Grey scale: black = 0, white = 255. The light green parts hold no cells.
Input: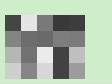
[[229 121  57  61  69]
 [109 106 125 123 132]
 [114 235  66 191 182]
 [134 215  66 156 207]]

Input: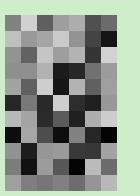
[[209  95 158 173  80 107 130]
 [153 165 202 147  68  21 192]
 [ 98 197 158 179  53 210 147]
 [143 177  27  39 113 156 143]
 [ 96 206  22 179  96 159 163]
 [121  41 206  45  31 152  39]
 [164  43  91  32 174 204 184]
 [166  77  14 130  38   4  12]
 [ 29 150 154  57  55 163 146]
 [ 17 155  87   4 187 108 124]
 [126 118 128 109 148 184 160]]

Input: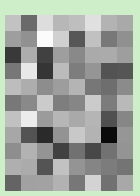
[[106 221 183 190 224 179 169 194]
 [145 251 208  87 193 120 144 158]
 [173  65 158 137 170 171 158  57]
 [232  53 187 125 149  83  85 119]
 [173 141 157 180 119 110 139 189]
 [137 203 126 134 203 124 185 120]
 [236 155 182 169 181  80 134 193]
 [ 83  42 147 200 179  10 150 167]
 [178 148  65 113  72 114 148 142]
 [171  84 194 148 133 124 116 175]
 [161 162 178 119 211 113 168 100]]

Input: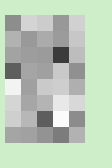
[[212 204 152 209 141]
 [153 171 155 199 178]
 [157 155  59 189 163]
 [165 160 201 144  94]
 [160 202 206 175 243]
 [166 180 232 216 213]
 [183  94 251 140 207]
 [161 147 124 178 165]]

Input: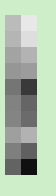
[[232 187]
 [222 181]
 [179 163]
 [156 150]
 [ 57 117]
 [101 130]
 [107 132]
 [178 159]
 [ 96 127]
 [ 16  99]]

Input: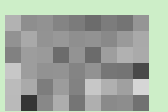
[[142 146 132 123 108 124 116 149 178]
 [169 147 152 143 146 137 154 169 146]
 [157 154 108 147 107 158 177 170 129]
 [157 146 147 132 146 118 116  73 199]
 [170 125 156 130 199 176 160 214 187]
 [ 53 136 173 117 175 138 141 113 186]]

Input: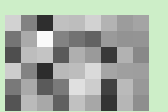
[[130  46 192 189 210 179 156 164 210]
 [170 250 131 114  98 154 147 148 117]
 [189 196  90 175 154  57 178 136  78]
 [131  44 185 189 218 165 159 158 205]
 [169  90 122 224 205  65 186 152 121]
 [186 168  96 193 167  51 182 142  84]]
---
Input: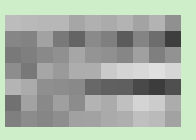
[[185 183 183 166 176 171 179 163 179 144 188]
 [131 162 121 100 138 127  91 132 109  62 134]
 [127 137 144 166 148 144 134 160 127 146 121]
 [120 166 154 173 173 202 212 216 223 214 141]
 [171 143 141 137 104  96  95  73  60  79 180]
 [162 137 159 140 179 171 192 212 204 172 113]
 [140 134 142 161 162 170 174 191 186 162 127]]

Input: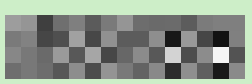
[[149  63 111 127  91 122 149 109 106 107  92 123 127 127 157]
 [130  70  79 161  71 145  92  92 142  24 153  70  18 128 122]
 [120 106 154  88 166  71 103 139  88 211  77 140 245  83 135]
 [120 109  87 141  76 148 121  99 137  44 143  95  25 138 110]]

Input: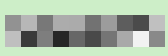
[[183 120 172 171 114 156  93  75 192 146]
 [ 58 126  38 103  73 117 169 242 137 191]]

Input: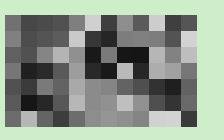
[[ 71  75  81 127 208  63 142  90 205  63  85 113]
 [ 77  84  92 202  55  38 125 128 125  83 211 128]
 [ 81 133 180 144  25 122  22  21 182 130 190  96]
 [ 32  42  89 157  41  26 185  39 173 161 119 118]
 [ 59 122  99 169 139 133  99  79  50  31  98  81]
 [ 22  39  87 183 139 145 191 145  79  52 105  90]
 [182 100  61 109 141 149 143 132 209 211  58 108]]

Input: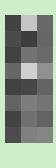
[[197 104  67]
 [ 61 102  74]
 [115 106  66]
 [207 144 103]
 [ 71 100  66]
 [125 116 100]
 [113  99  67]
 [128 133  76]]

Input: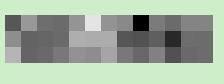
[[152 110 107 148 228 147 137   0 123 107 132 132  87]
 [ 99 102 106 174 172 172  86  82  95  40 109 108 142]
 [100 105 120 146 141 165 120 104 129  81 105 108 181]]

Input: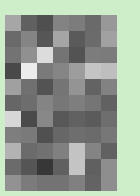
[[ 96  79 131 124 106 152 166]
 [132  86 165  90 107 161 106]
 [144 220 116  83 124 123 115]
 [236 122 133 157 196 190  73]
 [112  83 117 148  99 130 160]
 [109 132 119 126 117  97 102]
 [ 74 136  88  97  91 110 215]
 [122  80 103 110 107 119 126]
 [107 113 128 195 132  97 179]
 [ 85  55  96 196  96 142 107]
 [123 115 115 128  99 142 146]]
